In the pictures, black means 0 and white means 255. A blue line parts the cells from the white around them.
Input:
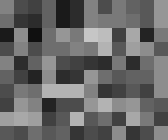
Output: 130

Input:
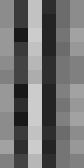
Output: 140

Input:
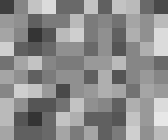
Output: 62

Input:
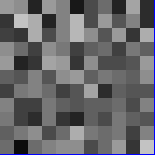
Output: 154

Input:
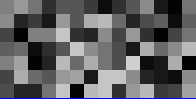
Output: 128

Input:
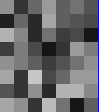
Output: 144

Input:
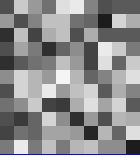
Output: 79

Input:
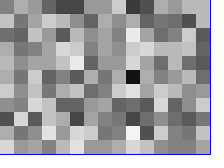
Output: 130
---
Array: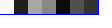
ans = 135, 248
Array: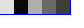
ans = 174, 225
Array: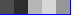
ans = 182, 215
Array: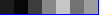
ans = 136, 198
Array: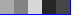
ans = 215, 215
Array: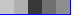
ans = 56, 198
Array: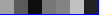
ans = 119, 193
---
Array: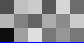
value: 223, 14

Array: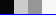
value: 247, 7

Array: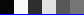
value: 249, 6

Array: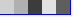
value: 226, 60

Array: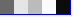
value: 251, 12

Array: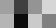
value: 214, 11

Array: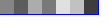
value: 224, 61

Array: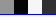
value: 246, 5

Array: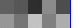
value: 194, 46

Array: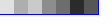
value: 225, 43
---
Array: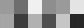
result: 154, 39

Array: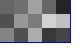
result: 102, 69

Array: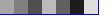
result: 167, 222

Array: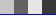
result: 198, 56

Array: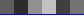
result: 94, 115

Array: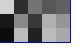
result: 210, 168

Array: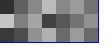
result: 48, 106

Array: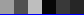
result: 158, 38

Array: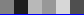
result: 129, 79
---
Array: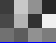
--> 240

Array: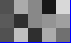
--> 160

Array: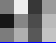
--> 186

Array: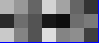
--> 122

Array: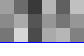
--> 150

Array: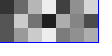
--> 75
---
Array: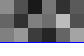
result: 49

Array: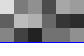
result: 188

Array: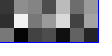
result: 242

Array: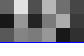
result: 151

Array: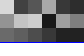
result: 196

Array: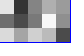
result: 75

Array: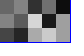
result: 91

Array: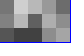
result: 184

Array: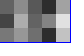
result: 173

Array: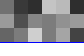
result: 79
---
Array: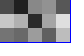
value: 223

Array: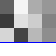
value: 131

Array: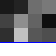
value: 15

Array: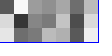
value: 218

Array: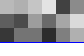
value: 218

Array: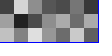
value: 171
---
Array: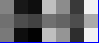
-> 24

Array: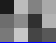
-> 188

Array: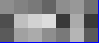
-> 130

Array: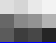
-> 213

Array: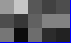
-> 198

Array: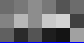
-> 120

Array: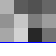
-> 91

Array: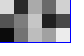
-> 41

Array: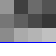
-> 63

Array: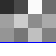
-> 73
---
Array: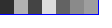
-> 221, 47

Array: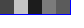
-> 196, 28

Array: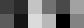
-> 219, 0

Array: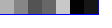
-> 200, 2

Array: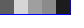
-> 214, 28

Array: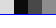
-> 220, 11
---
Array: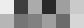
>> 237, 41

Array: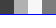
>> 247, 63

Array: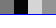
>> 213, 5

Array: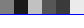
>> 235, 25

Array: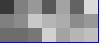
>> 218, 56

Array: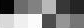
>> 251, 5

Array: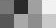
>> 241, 42
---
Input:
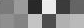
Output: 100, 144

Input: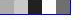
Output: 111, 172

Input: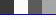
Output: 166, 57

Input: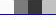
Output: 193, 250

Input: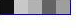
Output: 158, 17

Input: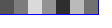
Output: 113, 84

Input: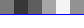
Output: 146, 122

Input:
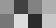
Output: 175, 119

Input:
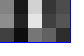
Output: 76, 64

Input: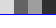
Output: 47, 219
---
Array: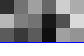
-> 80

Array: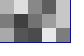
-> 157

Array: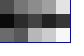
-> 34

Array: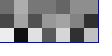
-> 131

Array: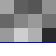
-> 154

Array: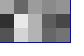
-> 93

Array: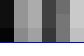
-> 118

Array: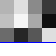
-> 169

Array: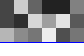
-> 227
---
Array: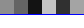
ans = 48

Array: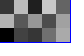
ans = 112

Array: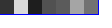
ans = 165

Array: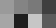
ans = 198

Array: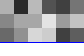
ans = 64

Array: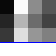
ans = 150

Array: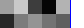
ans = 115
